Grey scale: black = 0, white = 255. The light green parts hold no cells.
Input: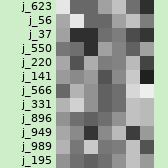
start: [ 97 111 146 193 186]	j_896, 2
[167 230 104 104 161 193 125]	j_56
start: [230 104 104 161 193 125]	j_56, 1
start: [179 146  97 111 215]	j_566, 1
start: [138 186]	j_949, 3
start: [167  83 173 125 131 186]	j_220, 0
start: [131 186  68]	j_220, 4

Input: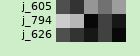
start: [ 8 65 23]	j_794, 2
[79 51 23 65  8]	j_626
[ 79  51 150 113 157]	j_605
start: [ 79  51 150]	j_605, 0
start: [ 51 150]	j_605, 1
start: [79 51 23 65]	j_626, 0

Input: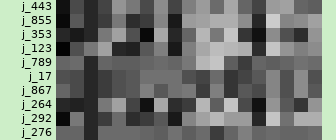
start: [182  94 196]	j_264, 10
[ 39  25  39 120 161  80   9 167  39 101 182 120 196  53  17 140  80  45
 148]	j_353
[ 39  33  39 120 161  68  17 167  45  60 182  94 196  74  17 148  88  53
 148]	j_264

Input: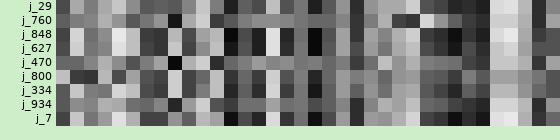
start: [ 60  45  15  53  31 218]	j_848, 26
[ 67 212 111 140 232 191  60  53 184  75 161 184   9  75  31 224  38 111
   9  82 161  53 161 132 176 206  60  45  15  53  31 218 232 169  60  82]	j_848
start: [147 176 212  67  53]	j_7, 23

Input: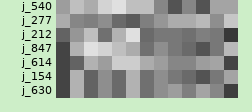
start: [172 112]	j_847, 5
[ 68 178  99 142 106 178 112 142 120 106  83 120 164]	j_154
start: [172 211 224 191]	j_540, 2

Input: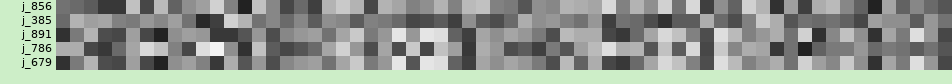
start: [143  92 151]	j_385, 60
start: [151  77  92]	j_786, 31
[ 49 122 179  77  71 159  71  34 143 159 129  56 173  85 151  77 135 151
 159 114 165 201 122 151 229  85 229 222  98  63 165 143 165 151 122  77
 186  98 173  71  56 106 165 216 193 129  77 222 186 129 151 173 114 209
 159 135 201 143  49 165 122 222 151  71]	j_679
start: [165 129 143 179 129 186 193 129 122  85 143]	j_856, 24
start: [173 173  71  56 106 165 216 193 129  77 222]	j_891, 37

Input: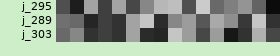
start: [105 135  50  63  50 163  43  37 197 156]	j_303, 0
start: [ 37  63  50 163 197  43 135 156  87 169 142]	j_289, 2
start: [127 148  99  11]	j_295, 12
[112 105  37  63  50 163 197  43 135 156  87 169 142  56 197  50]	j_289

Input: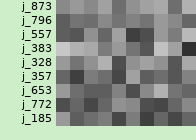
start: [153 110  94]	j_653, 0
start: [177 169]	j_383, 1
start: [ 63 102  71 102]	j_185, 6

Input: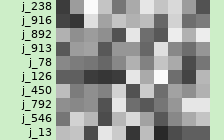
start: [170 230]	j_238, 5
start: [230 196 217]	j_238, 6
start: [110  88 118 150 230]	j_792, 5
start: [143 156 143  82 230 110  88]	j_892, 1
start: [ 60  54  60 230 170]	j_126, 2

